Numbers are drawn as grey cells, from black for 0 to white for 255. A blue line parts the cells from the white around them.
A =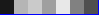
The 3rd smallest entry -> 129
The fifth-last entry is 202
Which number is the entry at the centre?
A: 159
